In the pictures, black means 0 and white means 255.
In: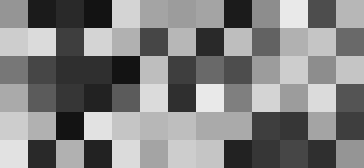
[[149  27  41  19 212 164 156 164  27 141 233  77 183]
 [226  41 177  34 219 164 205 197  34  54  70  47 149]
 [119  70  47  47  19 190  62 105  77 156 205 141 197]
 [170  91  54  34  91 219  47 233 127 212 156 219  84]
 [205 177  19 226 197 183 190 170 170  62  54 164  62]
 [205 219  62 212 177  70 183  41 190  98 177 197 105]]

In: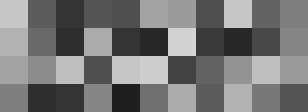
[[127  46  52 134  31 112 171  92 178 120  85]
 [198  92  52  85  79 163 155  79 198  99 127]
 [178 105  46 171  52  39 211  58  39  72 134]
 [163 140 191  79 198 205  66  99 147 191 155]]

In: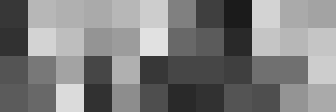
[[ 91 104 219  49 141  78  41  49  84  78 148 170]
 [ 84 120 163  70 176  55  70  70  63 112 112 205]
 [ 55 183 176 170 183 205 128  63  27 211 170 163]
 [ 49 211 190 148 156 225 104  91  41 197 183 197]]

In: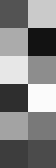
[[171  18]
 [ 61  75]
 [163 121]
 [231 141]
 [ 83 202]
 [ 46 251]]

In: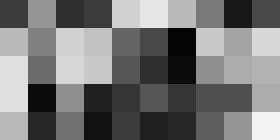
[[223  11 143  32  53  86  53  79  79 172]
 [186  39 114  17  60  32  39  94 149 243]
 [223 107 215 201  86  47  11 143 172 178]
 [186 129 209 194 100  72   5 201 164 215]
 [ 60 149  47  60 209 229 186 121  24  72]]

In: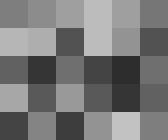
[[ 97  53 111  68  45 111]
 [167  89 153  89  53  97]
 [ 68 132  61 147 194 126]
 [126 140 159 188 159 118]
 [182 174  82 188 147  82]]

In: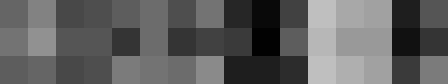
[[ 93 101  72  78 123 115 108 138  30  30  44 191 175 161  58 123]
 [101 130  72  78  93 108  78 115  38   9  65 191 168 161  30  85]
 [115 145  85  85  52 108  52  65  58   2  93 183 153 153  17  52]]
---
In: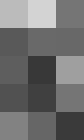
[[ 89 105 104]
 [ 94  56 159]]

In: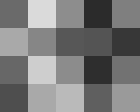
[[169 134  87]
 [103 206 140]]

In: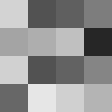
[[164 174 192]
 [209  82  98]]

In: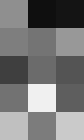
[[126 116 152]
 [ 63 107  84]]

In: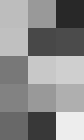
[[192  72  75]
 [120 200 207]]

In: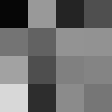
[[116  98 147]
 [162  78 128]]

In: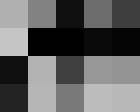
[[197   1   0]
 [ 15 179  63]]

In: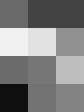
[[240 225 144]
 [107 118 189]]
